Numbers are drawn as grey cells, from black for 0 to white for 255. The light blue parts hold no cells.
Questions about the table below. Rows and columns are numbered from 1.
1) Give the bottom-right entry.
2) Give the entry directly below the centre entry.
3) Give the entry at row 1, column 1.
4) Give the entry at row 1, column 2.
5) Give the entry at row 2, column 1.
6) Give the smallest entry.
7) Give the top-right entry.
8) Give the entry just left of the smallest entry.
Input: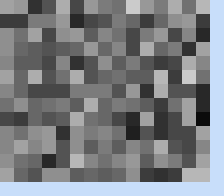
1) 183
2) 103
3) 162
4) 152
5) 60
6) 11
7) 183
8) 162

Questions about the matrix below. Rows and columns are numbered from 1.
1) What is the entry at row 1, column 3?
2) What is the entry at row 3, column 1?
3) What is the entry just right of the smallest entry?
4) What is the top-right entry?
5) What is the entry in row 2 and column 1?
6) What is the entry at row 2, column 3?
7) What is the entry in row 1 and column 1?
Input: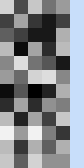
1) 199
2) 95
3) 34
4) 155
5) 64
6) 54
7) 211

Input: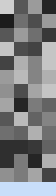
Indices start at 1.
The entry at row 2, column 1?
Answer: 28
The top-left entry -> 207
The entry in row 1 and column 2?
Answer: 87
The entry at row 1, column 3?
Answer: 155
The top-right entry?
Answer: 37
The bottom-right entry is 67
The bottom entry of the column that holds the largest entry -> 144

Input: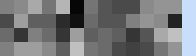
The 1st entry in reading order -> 128
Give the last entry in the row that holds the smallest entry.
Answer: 148
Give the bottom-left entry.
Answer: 128
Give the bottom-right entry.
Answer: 148
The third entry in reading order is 169
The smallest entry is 6
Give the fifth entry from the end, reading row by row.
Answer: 74
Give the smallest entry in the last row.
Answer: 65
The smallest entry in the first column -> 74
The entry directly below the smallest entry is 16
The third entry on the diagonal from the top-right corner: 85
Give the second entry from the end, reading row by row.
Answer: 117
